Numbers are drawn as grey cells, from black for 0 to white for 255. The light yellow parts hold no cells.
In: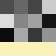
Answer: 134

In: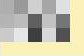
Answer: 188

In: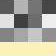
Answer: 64

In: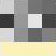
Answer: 151

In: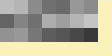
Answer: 132

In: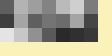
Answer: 165

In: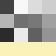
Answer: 112

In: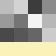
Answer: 117

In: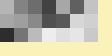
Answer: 159

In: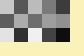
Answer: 172
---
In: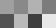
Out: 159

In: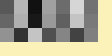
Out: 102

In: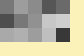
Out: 78

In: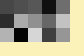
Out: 44

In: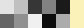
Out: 227

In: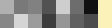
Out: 176

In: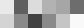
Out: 233
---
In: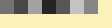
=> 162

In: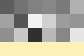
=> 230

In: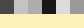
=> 195

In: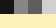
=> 134

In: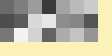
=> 231

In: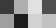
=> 210
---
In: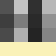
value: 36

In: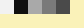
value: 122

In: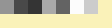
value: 252

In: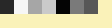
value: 122

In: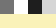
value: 30

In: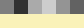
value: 148
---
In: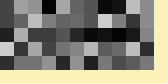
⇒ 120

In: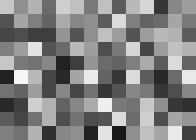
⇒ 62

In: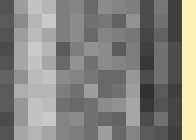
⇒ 64

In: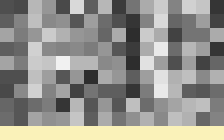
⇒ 131

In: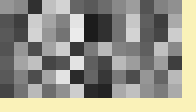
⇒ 170

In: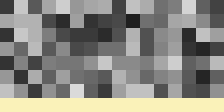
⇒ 145
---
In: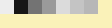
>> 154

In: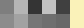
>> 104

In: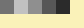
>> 114

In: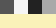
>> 169

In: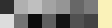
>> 47

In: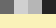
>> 182

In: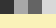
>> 168

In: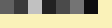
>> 58
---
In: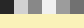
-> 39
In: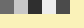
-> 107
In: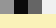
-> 149
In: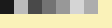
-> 26
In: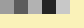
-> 157
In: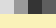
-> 220
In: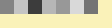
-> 132
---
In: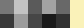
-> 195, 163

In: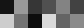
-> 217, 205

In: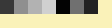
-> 208, 178

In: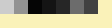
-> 204, 146

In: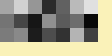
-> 224, 209

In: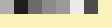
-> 235, 175

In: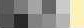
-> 202, 179

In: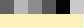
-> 202, 184

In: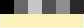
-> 199, 143

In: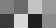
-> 216, 195
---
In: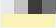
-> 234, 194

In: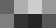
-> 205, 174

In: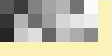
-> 252, 237

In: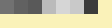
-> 214, 201

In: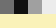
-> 236, 160

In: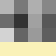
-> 211, 182

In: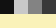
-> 200, 131

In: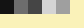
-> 212, 159

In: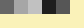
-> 193, 166

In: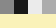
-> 235, 172
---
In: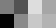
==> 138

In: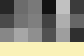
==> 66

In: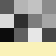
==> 47

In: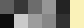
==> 157

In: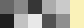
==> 232

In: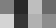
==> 54

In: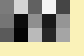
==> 143

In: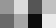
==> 166
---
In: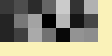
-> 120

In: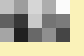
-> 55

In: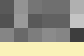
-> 154

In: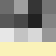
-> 72

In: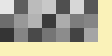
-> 152

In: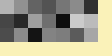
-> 40

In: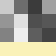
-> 224

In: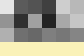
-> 48
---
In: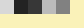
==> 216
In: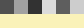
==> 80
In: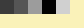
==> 59
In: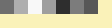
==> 110
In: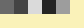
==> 105
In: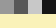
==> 152
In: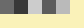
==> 106
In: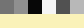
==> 115
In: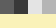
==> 94
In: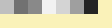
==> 191
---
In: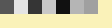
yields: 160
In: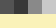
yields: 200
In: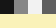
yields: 95
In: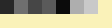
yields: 201
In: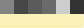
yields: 51
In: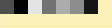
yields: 21
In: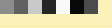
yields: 75
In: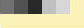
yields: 214
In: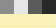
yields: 40
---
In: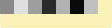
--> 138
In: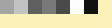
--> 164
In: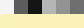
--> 244
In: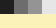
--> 31
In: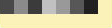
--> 73
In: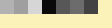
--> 178
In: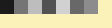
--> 27
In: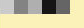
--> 202
